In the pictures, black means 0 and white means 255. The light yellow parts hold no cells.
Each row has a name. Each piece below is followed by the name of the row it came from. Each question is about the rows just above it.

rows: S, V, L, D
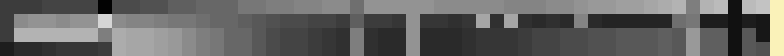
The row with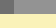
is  S
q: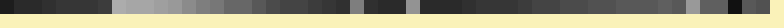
D
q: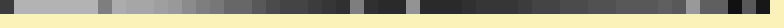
L
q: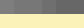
V

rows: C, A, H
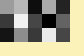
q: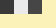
H
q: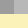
C

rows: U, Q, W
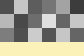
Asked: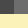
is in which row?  Q
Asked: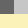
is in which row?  Q
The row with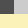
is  W
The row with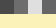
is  Q
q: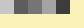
U

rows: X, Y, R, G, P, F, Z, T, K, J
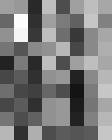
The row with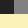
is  K
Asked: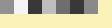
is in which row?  R
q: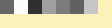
Y
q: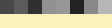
F
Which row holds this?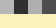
J
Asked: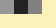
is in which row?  K

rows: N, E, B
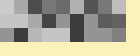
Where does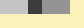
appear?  B
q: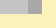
E
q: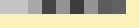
E

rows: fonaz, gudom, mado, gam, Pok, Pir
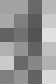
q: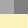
gudom
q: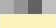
gam

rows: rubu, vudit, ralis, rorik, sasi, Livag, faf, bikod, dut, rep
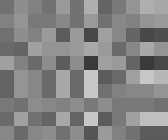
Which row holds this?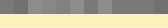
bikod
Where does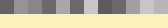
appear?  Livag
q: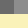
sasi
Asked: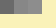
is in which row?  rep

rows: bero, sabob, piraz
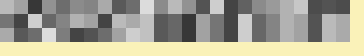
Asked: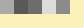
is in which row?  bero
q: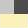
bero
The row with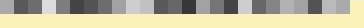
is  piraz
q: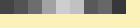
piraz
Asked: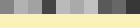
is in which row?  sabob
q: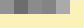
bero

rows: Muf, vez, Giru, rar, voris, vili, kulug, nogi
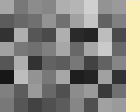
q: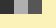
Giru
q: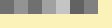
vez

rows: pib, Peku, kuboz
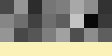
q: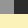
pib
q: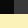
Peku
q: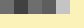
Peku
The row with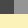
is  pib

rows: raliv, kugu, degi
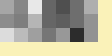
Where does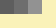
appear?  kugu
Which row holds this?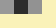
degi
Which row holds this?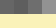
kugu

